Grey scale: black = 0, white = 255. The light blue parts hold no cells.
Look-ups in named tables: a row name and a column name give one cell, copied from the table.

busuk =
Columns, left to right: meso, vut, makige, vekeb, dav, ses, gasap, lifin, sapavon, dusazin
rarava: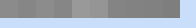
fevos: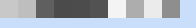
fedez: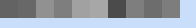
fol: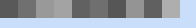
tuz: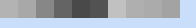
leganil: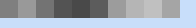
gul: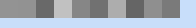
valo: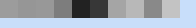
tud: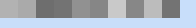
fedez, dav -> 161
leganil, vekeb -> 83
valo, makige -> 152
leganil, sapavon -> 192
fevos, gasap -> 244
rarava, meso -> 139
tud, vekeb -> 115
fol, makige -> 153
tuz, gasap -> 193
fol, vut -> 112
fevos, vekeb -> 75
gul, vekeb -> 193
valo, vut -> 150
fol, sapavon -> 96
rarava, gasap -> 132
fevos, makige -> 95
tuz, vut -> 168
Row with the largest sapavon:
fevos

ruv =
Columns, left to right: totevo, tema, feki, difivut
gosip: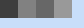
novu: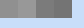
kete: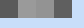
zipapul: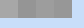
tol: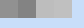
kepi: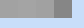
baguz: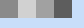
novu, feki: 123
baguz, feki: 161
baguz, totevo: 138
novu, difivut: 116
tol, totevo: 145
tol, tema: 131
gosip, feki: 103
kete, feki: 147
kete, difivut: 95
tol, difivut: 192

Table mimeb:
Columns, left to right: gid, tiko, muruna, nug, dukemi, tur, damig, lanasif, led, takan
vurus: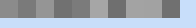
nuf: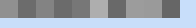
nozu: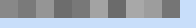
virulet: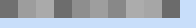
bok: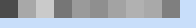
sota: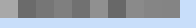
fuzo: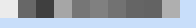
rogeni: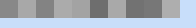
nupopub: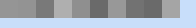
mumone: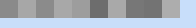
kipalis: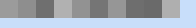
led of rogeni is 119
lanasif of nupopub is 114
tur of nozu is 163
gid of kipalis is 155
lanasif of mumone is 119
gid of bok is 75
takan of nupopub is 165
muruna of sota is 118
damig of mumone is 169
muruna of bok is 202
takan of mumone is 173
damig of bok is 163
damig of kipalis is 150
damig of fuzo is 114
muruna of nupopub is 121
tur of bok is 143
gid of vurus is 139
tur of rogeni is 110
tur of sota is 144
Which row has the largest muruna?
bok

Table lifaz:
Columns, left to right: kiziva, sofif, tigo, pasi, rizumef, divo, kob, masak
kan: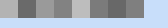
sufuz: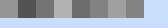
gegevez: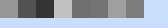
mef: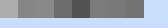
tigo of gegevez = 52
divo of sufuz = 130
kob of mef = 120
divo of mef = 123
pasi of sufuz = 178
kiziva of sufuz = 149
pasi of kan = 130

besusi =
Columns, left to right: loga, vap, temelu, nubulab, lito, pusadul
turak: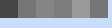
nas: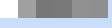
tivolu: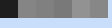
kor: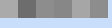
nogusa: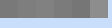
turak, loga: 69
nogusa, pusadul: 141
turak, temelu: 133
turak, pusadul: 118
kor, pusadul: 141
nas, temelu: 119
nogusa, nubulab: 123
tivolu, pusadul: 135
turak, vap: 117
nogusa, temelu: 129
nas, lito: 145
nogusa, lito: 118
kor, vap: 109
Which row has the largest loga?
nas

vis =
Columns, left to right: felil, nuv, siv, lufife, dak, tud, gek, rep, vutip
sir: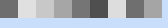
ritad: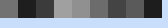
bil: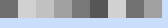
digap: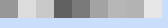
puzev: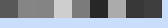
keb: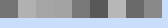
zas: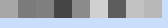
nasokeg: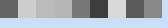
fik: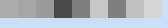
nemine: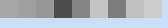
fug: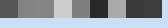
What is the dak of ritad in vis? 144
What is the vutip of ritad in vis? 29
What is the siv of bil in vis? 193
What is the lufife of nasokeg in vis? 182
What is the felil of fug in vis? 86
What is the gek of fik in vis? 127
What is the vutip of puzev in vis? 62
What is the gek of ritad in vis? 68
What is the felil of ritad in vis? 114
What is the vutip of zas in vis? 184
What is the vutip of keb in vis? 137
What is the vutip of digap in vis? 230

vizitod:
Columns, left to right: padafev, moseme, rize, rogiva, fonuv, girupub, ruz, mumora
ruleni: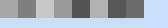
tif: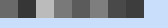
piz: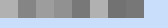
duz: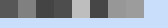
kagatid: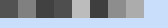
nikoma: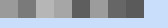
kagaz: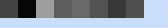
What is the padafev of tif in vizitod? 105
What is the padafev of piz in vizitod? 177
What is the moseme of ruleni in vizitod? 127
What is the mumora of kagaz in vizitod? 80
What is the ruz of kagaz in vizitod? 56
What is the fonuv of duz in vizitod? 190
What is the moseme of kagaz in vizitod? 6
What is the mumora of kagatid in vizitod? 172
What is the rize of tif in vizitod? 187
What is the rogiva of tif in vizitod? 121
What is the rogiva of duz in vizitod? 77
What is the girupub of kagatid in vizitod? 62
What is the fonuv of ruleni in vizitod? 83
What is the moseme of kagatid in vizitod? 128
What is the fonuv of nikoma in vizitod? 94
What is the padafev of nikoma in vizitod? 154

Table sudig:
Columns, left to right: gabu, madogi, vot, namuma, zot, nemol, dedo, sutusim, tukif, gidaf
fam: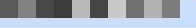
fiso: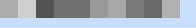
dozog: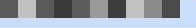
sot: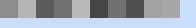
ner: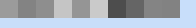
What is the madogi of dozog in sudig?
192
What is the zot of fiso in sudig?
112
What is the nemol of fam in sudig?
69
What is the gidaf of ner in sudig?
130
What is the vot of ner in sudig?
142
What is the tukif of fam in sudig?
177
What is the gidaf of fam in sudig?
124
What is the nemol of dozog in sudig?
153
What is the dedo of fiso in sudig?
168
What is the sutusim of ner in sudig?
101
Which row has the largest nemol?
ner

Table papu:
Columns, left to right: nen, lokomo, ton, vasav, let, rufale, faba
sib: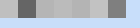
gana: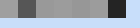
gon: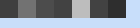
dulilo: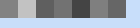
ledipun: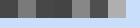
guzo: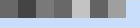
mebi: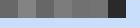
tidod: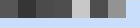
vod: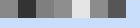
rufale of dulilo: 127
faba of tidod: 147
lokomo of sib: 101
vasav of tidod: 78
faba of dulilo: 102
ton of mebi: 103

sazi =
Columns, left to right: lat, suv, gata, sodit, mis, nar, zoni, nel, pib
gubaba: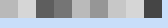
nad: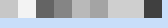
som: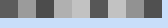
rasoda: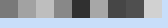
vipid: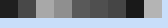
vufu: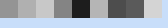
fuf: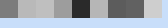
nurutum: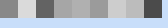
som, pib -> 80
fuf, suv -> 185
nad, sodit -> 133
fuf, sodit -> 157
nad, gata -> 100
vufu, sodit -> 132
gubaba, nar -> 150
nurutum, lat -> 136
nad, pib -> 64
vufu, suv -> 176
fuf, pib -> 206
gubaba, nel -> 214
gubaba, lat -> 185
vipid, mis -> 89
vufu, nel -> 90
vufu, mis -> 29
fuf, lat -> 124
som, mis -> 194
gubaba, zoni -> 199
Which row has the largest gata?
vufu

